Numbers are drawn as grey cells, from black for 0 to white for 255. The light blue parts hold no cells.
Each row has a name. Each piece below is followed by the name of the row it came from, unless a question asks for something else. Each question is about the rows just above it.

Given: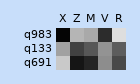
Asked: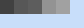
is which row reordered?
q133
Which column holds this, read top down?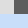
R
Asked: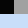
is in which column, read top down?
X
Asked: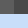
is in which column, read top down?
R

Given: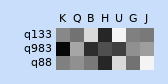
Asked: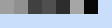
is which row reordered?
q983
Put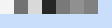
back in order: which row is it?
q88
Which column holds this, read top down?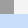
J
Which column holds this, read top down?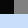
K
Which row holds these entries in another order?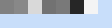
q133

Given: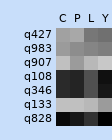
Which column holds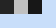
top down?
P
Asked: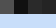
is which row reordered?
q108
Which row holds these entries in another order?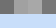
q427
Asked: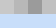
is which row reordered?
q907

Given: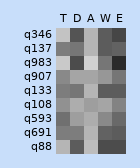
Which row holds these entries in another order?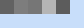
q137
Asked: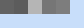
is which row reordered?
q137
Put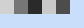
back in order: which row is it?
q983
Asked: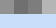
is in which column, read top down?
T
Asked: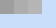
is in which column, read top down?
A

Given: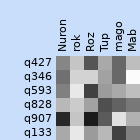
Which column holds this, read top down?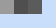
Tup
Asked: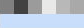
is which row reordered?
q133
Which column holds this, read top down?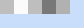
Mab

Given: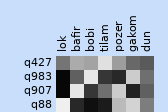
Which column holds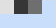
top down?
tilam
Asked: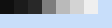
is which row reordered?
q88
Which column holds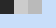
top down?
pozer
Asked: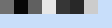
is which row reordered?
q983
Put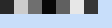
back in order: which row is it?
q983

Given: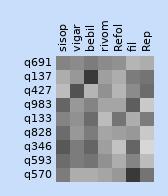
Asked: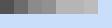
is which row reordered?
q427
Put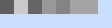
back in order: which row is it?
q983
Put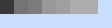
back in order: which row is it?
q137
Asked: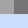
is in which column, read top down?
Refol
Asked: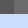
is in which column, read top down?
sisop
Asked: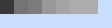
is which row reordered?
q570

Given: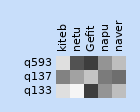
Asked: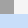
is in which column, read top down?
netu
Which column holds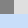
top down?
kiteb
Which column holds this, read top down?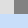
kiteb
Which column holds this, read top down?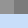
napu

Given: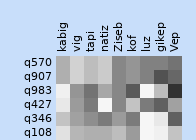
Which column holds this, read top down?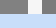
luz
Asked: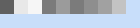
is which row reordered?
q346
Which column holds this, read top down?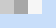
natiz
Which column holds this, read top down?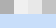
kabig
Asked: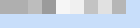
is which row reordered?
q108
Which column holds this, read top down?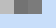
tapi

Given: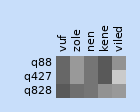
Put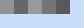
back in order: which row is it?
q88
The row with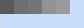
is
q828

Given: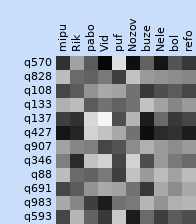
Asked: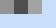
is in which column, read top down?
Nele
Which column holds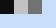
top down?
Nozov

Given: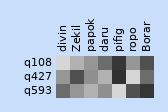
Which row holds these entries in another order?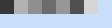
q593
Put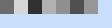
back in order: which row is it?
q427
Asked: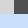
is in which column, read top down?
ropo
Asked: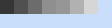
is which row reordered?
q593
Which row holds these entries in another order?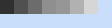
q427
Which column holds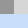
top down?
ropo

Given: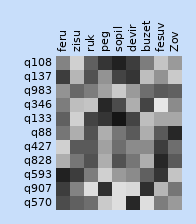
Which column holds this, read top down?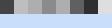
buzet
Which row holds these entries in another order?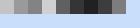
q108
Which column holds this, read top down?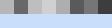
zisu
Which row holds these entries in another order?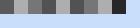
q828
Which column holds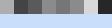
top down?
devir

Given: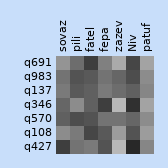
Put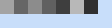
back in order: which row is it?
q346
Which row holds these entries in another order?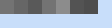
q983
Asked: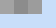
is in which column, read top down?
patuf

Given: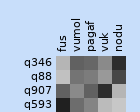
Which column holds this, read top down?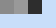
vuk
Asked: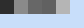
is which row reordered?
q346
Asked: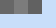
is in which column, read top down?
pagaf
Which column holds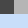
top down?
nodu

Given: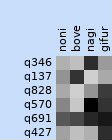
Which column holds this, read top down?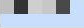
bove
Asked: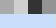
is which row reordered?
q137
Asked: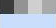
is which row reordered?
q828
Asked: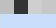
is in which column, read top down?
bove
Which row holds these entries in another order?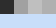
q427

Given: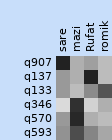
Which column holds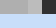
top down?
mazi
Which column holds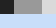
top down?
sare
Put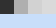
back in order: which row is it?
q346
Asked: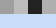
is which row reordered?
q907
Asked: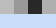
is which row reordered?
q570
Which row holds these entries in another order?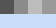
q133
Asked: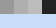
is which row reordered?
q137

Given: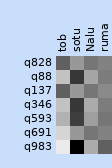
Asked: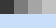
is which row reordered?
q88
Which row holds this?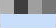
q593
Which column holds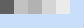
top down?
tob
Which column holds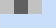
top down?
tob
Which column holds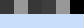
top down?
sotu

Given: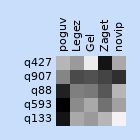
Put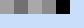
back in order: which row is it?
q593
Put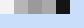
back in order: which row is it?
q133
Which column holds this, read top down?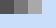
Gel
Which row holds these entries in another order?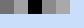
q593

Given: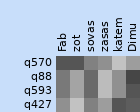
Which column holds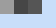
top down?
Dimu
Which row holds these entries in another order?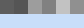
q427
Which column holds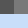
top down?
Fab

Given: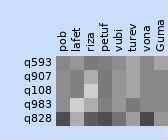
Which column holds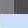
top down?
petuf
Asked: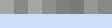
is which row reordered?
q593
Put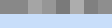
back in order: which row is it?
q907
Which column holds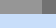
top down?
vubi
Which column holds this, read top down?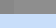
pob
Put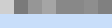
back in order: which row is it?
q108

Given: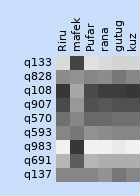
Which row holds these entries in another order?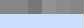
q593
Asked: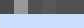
q907
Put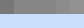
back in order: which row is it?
q593

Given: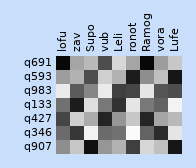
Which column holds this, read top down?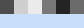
vub
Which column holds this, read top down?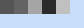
vora

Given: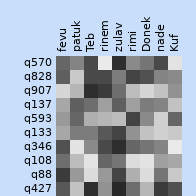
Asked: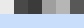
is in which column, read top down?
rinem
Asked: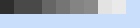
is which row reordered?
q570

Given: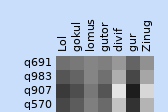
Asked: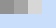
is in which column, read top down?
Zinug
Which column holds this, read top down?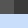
Lol

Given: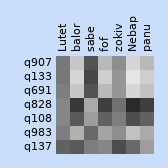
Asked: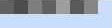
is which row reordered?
q108
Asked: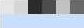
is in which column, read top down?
Nebap
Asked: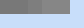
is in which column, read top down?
Lutet
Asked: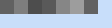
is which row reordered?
q108

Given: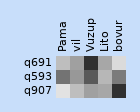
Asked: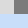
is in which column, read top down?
bovur
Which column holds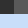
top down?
Vuzup
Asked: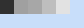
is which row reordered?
q907

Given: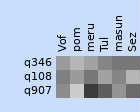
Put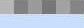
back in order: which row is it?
q108
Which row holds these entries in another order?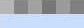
q108
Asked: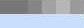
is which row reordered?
q346

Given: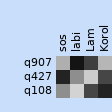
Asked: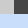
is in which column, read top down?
Lam
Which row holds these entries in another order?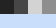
q108
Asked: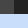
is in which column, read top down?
Korol
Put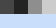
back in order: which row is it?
q427
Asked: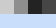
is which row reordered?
q427
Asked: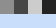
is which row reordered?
q427
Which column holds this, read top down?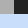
sos

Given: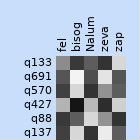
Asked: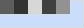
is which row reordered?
q570
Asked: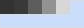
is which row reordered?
q88
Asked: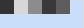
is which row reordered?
q133
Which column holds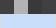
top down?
fel

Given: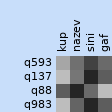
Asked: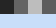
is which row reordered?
q983
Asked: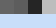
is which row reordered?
q983
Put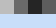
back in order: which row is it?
q88
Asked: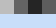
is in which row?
q983

